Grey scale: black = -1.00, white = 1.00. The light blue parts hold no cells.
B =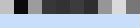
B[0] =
0.51
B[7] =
0.18
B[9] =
-0.07

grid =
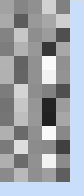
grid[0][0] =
0.27
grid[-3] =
[-0.04, 0.73, 0.10, 0.08, -0.50]
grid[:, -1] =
[0.00, 0.62, -0.38, 0.32, 0.13, 0.15, -0.38, 0.22, 0.31, 0.07, -0.50, 0.09, -0.26]
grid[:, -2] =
[0.64, 0.31, 0.22, -0.57, 0.96, 0.90, 0.01, -0.72, -0.74, 0.95, 0.08, 0.90, 0.25]
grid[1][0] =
0.33
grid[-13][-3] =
0.13
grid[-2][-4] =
-0.16
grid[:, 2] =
[0.13, 0.20, 0.11, 0.19, 0.14, 0.14, 0.11, 0.18, 0.19, 0.13, 0.10, 0.14, 0.12]
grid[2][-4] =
0.56
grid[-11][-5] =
0.03
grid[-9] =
[0.40, -0.22, 0.14, 0.96, 0.13]
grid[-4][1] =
-0.17
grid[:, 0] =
[0.27, 0.33, 0.03, -0.02, 0.40, 0.39, -0.03, -0.10, -0.08, 0.38, -0.04, 0.37, 0.08]

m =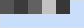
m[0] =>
-0.34
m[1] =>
-0.54

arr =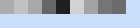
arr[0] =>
0.35
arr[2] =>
0.32
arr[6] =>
0.28

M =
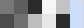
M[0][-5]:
-0.06
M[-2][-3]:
-0.66
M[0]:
[-0.06, -0.26, -0.66, 0.93, 0.53]

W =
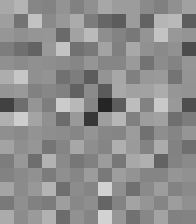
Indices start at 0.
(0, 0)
0.32
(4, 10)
-0.10
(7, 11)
0.58
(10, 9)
0.21
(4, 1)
0.09
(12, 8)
0.24
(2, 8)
0.03
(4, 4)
0.09
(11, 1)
0.19
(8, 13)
-0.03
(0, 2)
0.05
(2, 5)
0.27
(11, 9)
0.32
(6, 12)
0.18
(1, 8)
-0.28
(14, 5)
0.07
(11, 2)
-0.14
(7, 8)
-0.28
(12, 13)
0.14
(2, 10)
0.16
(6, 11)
0.35
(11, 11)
-0.22
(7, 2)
0.17
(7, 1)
-0.14
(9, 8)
0.04
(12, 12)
0.17
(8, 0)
0.38
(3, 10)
0.14
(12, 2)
0.14
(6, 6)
0.09
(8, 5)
0.20
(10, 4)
0.04
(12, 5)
0.05
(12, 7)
-0.05

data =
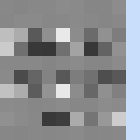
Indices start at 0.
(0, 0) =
0.07
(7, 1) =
0.08
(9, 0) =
0.06
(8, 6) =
-0.08
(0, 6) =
0.05
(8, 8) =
0.60
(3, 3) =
-0.57
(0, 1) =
0.05
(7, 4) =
0.09
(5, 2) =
-0.21
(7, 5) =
0.06
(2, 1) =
0.35
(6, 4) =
0.82
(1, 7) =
0.05
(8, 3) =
-0.55
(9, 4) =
0.07
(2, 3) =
0.13
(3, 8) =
0.14
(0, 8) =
0.10
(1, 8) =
0.07
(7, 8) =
0.08
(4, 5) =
0.09
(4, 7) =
0.05

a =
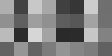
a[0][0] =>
0.37
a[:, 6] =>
[0.60, 0.28, 0.56, -0.02]
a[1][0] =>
0.13
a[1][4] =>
-0.26
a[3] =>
[-0.23, 0.18, -0.22, -0.03, 0.16, 0.04, -0.02, -0.24]
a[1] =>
[0.13, -0.25, 0.24, 0.13, -0.26, -0.32, 0.28, -0.12]
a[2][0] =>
0.47
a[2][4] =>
-0.67
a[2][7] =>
0.02
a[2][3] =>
0.28

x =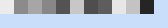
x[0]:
0.84
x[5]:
0.56

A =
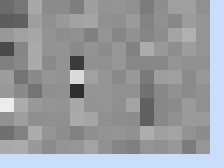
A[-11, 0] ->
-0.15
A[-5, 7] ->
0.17
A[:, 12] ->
[0.25, 0.06, 0.28, 0.11, 0.17, 0.25, 0.14, 0.09, 0.13, 0.28, 0.19]
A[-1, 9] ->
0.00
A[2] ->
[0.19, 0.26, 0.30, 0.15, 0.11, 0.13, 0.00, 0.16, 0.05, 0.14, 0.04, 0.11, 0.28, 0.38, 0.17]
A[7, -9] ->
0.15
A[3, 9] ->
0.02
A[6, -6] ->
0.13
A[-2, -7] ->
0.16
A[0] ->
[-0.15, -0.07, 0.32, 0.09, 0.09, -0.01, 0.24, 0.15, 0.17, 0.13, -0.03, 0.11, 0.25, 0.25, 0.13]
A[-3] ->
[0.14, 0.24, 0.12, 0.13, 0.13, 0.33, 0.29, 0.13, 0.11, 0.10, -0.25, 0.07, 0.13, 0.21, 0.21]
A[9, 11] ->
0.25
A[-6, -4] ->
0.24
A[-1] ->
[0.33, 0.34, 0.20, 0.10, 0.17, 0.18, 0.28, 0.14, 0.04, 0.00, 0.16, 0.13, 0.19, -0.03, 0.18]
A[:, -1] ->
[0.13, 0.17, 0.17, 0.16, 0.13, 0.19, 0.14, 0.13, 0.21, 0.10, 0.18]
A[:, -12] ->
[0.09, 0.13, 0.15, 0.15, 0.08, 0.17, 0.12, 0.16, 0.13, 0.16, 0.10]
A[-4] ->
[0.85, 0.35, 0.20, 0.16, 0.15, 0.32, 0.15, 0.16, 0.12, 0.28, -0.24, 0.06, 0.09, 0.21, 0.13]
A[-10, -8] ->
0.13
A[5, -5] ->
-0.04
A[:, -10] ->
[-0.01, 0.27, 0.13, 0.08, -0.54, 0.71, -0.63, 0.32, 0.33, 0.01, 0.18]
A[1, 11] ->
0.13
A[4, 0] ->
0.00
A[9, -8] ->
0.15

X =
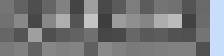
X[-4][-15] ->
-0.08
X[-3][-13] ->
-0.44
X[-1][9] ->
-0.04
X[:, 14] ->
[-0.18, -0.16, -0.09, -0.37]
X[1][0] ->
-0.11
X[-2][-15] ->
-0.20
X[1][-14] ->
0.07
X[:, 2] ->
[-0.39, -0.44, 0.25, -0.23]
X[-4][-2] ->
-0.34
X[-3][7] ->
-0.51
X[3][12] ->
0.01
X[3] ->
[-0.04, 0.00, -0.23, 0.05, 0.01, 0.03, -0.25, 0.08, 0.01, -0.04, -0.03, -0.01, 0.01, 0.01, -0.37]
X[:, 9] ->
[-0.02, 0.12, -0.19, -0.04]
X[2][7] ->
-0.45
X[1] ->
[-0.11, 0.07, -0.44, 0.06, 0.37, -0.34, 0.54, -0.51, 0.22, 0.12, 0.04, 0.36, 0.47, -0.48, -0.16]
